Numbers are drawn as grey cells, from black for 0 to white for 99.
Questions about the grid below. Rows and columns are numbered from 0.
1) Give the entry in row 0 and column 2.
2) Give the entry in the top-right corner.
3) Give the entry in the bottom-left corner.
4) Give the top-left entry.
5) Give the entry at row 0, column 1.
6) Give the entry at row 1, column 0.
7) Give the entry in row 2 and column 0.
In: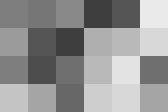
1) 53
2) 91
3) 76
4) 49
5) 46
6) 60
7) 49

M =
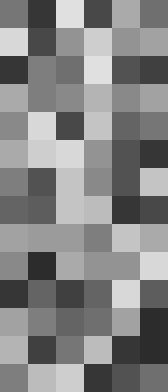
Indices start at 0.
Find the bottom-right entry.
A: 43
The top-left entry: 46
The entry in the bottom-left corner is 49
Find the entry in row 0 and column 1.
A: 21
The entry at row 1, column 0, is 84
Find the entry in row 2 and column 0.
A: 21
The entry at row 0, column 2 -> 87
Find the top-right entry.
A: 43
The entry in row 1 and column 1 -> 28
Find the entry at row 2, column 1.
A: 49
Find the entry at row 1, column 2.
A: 57
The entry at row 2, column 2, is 43

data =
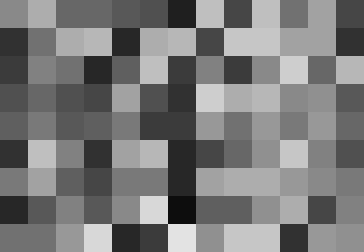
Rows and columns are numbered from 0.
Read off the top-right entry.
27
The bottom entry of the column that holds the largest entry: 88
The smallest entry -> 5
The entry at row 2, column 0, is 23
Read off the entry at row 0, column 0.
53
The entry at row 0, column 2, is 40
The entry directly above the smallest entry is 15
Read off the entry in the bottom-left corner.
44
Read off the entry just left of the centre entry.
23
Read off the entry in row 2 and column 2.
44
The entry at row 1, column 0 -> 19
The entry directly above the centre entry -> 19
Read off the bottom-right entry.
56
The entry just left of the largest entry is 23
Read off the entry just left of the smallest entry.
84
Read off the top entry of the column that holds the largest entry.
12
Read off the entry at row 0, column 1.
67
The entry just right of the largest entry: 56
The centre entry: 23
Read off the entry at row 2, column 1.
50

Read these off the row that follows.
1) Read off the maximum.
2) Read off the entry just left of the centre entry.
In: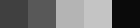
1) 76
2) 34

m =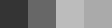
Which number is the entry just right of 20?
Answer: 40
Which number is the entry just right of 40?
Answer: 73

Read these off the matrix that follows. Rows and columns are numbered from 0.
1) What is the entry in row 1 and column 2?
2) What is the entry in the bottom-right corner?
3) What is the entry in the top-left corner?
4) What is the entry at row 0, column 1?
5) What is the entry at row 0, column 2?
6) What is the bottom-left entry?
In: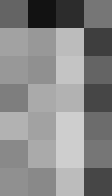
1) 73
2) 27
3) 39
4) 7
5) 17
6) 56
